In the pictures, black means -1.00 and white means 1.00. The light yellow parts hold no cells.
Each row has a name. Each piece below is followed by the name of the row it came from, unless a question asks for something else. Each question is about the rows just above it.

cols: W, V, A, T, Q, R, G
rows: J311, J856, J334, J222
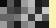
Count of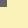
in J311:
0
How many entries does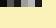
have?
6
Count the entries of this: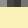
4
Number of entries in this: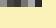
6
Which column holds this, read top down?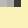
Q
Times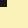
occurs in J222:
3

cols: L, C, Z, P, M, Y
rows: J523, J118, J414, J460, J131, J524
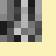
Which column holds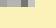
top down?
P
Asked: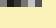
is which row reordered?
J524
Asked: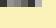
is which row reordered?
J414
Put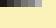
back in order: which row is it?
J460
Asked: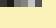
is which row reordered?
J524

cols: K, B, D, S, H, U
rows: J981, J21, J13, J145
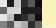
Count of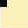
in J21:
0
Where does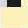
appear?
J21
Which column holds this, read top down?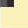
H
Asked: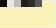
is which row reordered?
J13
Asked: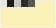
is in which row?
J981
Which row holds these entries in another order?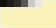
J981

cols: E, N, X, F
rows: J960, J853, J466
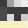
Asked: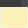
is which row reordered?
J853
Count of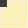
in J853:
3
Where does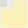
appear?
J960
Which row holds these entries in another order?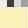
J960
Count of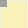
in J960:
1
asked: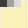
J960
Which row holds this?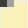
J960

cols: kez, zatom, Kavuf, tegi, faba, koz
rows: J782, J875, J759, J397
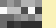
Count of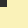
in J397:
4
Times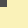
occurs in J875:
1

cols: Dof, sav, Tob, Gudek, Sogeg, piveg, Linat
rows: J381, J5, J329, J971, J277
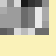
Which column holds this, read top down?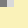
Sogeg
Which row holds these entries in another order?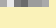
J5
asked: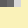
J277

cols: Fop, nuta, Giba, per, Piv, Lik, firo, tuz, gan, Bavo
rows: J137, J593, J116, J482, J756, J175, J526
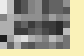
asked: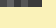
J482
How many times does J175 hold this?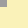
3

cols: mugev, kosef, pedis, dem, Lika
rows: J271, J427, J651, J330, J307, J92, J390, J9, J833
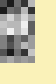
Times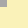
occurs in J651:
3
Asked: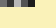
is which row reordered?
J271
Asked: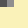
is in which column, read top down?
mugev
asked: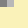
J390
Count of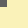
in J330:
1
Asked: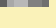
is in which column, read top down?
pedis
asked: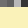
J427

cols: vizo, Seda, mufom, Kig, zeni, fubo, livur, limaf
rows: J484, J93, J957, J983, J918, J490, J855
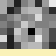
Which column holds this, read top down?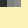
limaf
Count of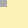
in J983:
0
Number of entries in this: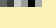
6
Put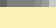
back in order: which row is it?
J983
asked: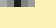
J484
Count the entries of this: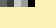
5
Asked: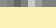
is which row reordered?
J983

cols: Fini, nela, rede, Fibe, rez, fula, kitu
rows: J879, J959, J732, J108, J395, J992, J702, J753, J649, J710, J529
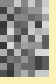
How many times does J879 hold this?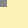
4
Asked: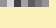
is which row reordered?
J959
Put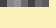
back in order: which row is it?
J710
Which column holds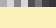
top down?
nela

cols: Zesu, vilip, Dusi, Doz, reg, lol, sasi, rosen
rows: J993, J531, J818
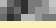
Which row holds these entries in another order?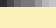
J993
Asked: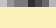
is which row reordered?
J993
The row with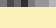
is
J531
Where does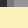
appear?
J531
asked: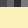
J531
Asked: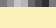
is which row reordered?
J993
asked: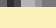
J818

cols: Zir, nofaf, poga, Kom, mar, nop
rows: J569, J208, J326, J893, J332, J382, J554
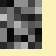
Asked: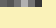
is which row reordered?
J893
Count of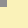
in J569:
3
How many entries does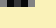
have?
5
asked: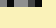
J332
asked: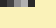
J554
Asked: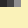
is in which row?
J554

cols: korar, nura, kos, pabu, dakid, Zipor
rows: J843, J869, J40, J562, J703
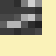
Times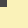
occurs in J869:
0
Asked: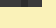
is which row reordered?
J869
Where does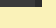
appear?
J869

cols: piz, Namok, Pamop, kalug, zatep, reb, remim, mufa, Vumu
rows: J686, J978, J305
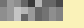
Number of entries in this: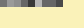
9
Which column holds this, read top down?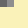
mufa
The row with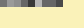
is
J686
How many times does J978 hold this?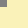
1

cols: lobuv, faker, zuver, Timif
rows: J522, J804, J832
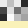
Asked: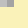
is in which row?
J832
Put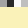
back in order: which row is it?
J832
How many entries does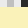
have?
4
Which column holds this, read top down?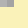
Timif
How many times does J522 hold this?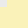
2
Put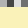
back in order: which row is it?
J804

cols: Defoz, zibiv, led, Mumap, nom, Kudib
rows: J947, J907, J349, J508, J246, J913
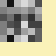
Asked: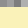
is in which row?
J907
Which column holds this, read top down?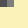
Defoz
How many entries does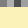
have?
4

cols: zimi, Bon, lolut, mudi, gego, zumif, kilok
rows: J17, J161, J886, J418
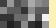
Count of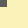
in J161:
4
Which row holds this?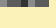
J161
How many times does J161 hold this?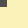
0
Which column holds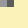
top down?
Bon
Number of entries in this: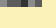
6
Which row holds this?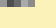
J17

